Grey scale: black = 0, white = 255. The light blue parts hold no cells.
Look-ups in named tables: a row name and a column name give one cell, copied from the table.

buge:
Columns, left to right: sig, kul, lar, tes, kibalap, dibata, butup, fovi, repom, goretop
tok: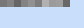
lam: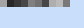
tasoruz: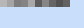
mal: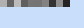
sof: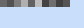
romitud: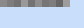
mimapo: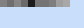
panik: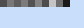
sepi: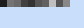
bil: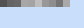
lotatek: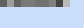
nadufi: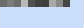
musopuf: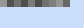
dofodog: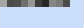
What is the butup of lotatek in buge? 114
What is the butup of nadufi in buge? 62
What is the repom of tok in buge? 158
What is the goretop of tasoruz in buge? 98
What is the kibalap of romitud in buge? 115
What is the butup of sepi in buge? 97
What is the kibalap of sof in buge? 98
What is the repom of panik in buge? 109
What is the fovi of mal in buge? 51

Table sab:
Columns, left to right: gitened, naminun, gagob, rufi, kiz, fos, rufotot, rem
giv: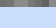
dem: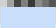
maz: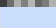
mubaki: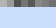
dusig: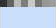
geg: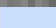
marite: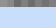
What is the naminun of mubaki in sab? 154
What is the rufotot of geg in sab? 122
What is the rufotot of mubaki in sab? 126
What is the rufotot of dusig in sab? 150
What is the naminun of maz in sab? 110
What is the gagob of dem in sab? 69
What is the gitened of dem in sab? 209
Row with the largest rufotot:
dusig

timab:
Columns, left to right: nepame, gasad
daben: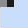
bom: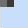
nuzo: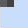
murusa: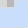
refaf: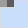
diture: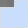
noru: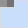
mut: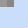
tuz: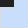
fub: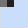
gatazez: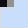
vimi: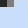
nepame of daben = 141
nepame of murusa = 215
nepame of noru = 146
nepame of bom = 111
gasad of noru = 115
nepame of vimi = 39

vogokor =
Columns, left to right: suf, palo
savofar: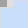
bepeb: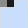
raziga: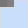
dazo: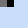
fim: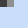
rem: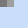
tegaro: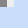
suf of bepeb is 139
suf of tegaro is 134
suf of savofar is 161
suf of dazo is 114
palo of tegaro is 238
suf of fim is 62

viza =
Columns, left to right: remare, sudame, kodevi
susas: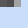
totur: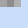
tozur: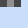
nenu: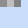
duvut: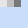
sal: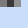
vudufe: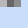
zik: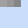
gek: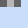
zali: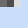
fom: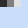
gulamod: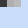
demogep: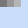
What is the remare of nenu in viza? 142
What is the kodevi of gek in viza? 100
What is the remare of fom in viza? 44
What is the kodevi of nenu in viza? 129
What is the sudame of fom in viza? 127
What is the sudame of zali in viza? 78
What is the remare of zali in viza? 107
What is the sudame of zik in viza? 151
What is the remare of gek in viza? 98
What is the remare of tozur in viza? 73
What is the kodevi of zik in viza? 134
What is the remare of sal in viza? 123
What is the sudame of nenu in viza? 190
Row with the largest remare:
duvut

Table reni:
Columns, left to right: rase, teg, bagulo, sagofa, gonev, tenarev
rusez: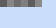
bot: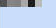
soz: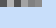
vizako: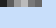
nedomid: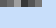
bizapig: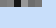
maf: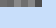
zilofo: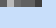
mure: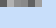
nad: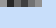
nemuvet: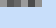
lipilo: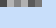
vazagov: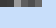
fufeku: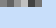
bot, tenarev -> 186
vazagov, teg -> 61
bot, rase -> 83
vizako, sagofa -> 187
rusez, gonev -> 93
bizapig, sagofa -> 152
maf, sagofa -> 111
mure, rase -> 95

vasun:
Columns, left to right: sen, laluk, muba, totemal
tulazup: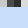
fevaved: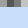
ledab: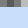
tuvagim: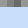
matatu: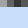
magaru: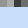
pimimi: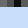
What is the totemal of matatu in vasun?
87
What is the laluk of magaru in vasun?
172
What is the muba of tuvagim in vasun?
106
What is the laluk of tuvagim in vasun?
128
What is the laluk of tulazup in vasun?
77
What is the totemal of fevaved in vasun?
195
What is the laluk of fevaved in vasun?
87
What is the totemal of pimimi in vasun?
90
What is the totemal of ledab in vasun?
188
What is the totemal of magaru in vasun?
108
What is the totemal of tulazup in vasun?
219
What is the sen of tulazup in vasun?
201
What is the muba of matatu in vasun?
53
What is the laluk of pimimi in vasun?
79
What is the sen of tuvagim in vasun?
152
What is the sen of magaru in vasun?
148

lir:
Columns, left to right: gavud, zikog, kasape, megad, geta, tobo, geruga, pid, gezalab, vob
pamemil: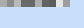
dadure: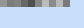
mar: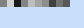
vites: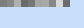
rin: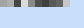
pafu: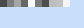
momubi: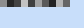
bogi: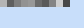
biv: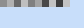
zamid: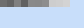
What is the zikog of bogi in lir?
95
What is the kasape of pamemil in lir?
185
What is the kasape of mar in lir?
26
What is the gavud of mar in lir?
130
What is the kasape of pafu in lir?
165
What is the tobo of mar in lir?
163
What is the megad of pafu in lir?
102
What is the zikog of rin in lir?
175
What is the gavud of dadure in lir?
150

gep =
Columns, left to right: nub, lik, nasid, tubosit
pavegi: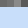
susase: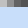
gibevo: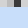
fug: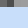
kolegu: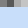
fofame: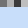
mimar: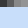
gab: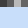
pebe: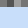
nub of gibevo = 211
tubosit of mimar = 148
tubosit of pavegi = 89
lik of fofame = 179
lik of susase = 144
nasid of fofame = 59
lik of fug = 78
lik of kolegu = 88
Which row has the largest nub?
gibevo

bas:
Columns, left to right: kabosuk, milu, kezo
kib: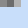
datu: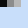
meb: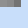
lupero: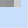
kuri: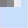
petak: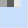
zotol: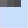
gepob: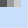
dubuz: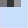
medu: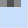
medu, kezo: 136
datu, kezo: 183
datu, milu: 140
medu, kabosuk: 142
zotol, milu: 86
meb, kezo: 115
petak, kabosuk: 166
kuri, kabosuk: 126
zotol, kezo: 76
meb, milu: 137
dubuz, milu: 53
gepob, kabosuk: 86
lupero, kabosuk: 149
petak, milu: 95

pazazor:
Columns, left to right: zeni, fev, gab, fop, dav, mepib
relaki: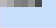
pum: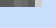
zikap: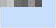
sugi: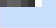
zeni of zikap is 181
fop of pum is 107
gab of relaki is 131
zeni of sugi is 84
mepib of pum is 205
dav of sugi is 52
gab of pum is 113
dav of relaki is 148
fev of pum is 94

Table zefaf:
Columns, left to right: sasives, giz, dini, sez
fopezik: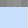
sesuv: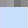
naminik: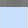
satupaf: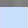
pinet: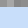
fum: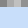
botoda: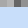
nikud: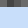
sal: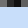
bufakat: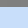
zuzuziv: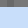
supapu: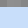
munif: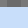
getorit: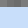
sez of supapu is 134
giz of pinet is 167
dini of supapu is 142
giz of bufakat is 127
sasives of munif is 123
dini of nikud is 87
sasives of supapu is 133

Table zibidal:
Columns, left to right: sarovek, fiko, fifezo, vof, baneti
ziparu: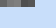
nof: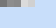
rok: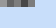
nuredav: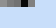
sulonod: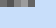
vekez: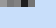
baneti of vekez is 115
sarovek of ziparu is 102
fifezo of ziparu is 127
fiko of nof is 141
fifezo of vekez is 130
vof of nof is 219
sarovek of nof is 118
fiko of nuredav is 123
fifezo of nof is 137
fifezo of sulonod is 133
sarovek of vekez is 153
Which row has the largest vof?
nof

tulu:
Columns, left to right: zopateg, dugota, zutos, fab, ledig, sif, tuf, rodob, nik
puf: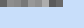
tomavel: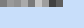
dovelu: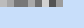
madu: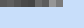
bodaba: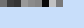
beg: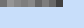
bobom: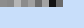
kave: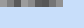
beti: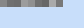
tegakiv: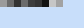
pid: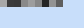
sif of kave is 93
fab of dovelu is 120
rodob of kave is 117
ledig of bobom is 160
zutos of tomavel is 145
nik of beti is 120
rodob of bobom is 19

